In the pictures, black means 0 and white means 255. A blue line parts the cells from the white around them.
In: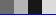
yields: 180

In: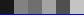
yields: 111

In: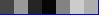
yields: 70

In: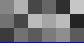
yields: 59

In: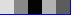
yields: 136

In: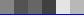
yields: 102

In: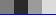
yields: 155

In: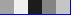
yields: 163

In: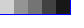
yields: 116

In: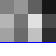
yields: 74
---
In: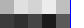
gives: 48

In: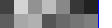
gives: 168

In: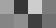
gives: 143

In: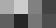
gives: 38

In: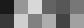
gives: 207

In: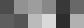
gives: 85

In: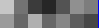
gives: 103

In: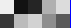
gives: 187

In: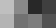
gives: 114
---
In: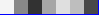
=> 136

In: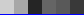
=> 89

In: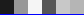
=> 151

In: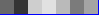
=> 123

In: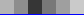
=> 141

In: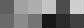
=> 65
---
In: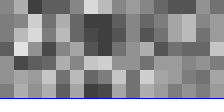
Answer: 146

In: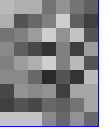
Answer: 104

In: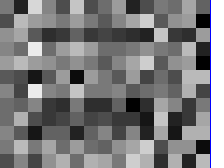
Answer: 177

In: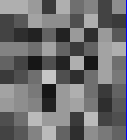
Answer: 142

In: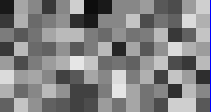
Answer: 207

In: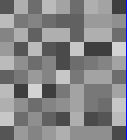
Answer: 143

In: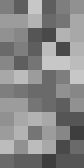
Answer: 62

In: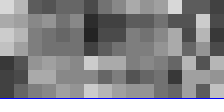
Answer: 160

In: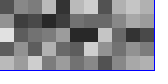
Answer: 136
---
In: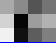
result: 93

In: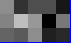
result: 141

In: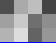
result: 99

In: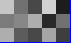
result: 72

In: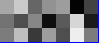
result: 57

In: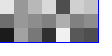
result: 120

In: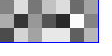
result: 163

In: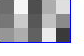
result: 97

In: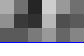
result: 122

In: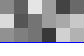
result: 116
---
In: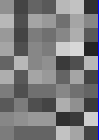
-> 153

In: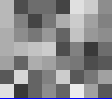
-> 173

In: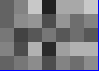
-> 119

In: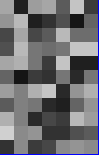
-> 71

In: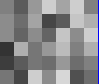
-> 140
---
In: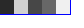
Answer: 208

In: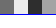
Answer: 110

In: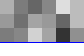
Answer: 210

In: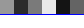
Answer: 122

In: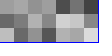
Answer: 86

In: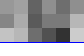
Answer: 110

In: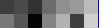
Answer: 131

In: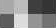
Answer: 92

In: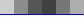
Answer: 86
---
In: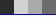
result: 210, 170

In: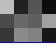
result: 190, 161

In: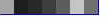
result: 197, 165

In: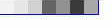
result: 242, 230

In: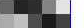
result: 227, 192

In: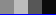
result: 189, 139
